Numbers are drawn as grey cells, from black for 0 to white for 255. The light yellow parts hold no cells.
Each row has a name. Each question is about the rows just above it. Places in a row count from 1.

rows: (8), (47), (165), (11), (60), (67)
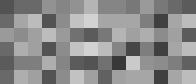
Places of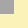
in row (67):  10 11 13
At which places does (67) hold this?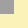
3 7 9
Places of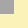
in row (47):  2 8 9 10 13
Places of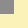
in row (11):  5
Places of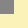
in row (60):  5
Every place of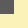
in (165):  7 14

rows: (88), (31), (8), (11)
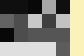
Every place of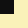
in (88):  1 2 5
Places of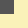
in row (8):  3 4 5
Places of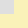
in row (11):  1 2 3 4
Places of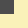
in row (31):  2
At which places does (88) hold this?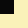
3

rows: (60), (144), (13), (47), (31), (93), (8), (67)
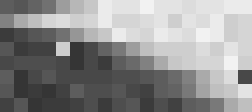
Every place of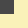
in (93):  3 5 6 7 8 18
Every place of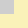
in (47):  5 12 13 14 16

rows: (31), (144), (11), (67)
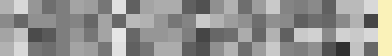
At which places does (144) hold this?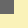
2 7 9 24
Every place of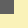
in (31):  10 14 24
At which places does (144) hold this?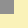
3 4 18 20
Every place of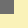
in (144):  19 23

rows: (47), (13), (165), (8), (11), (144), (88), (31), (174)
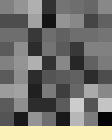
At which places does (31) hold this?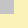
8
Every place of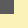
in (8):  1 5
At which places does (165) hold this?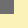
1 2 4 6 7
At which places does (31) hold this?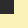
3 4
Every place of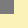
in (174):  7
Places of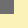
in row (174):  4
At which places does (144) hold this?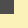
8

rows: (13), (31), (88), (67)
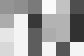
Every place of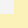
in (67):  2 4 6
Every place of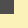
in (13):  6
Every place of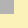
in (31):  4 5

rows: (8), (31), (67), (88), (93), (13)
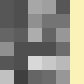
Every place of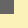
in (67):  1 4
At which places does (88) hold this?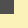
2 3 4

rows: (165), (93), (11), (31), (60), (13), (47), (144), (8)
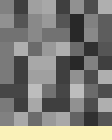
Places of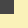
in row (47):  1 2 5
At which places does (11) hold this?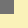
1 2 4 5
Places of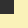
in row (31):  7
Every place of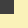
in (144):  2 4 5
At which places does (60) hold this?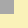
3 4

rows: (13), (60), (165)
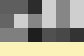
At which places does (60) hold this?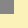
3 5
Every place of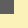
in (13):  1 2
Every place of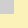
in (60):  2 4 6
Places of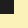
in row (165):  3
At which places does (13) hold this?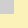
4 6
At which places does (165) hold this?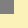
1 2

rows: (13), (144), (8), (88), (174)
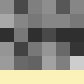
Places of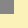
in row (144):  2 4 5
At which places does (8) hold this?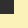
1 3 5 6

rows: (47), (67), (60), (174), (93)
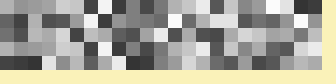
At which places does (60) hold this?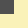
2 10 13 15
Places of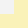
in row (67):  7
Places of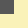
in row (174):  16 21
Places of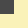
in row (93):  19
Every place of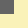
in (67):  1 20

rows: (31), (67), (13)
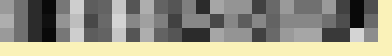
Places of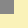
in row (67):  10 14 15 17 19 21 22 23
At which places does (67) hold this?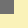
2 24

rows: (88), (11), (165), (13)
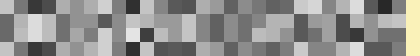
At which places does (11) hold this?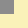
9 17
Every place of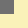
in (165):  5 18 23 28 29
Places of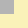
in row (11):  2 11 20 21 26
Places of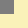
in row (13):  9 21 29
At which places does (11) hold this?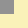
6 7 27
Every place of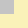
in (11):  10 14 29

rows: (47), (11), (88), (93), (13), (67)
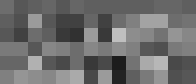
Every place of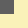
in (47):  3 7 8 9 10 11 14
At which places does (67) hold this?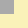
6

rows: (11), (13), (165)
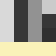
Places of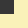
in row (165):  2
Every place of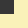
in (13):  2 4
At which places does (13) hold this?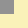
3

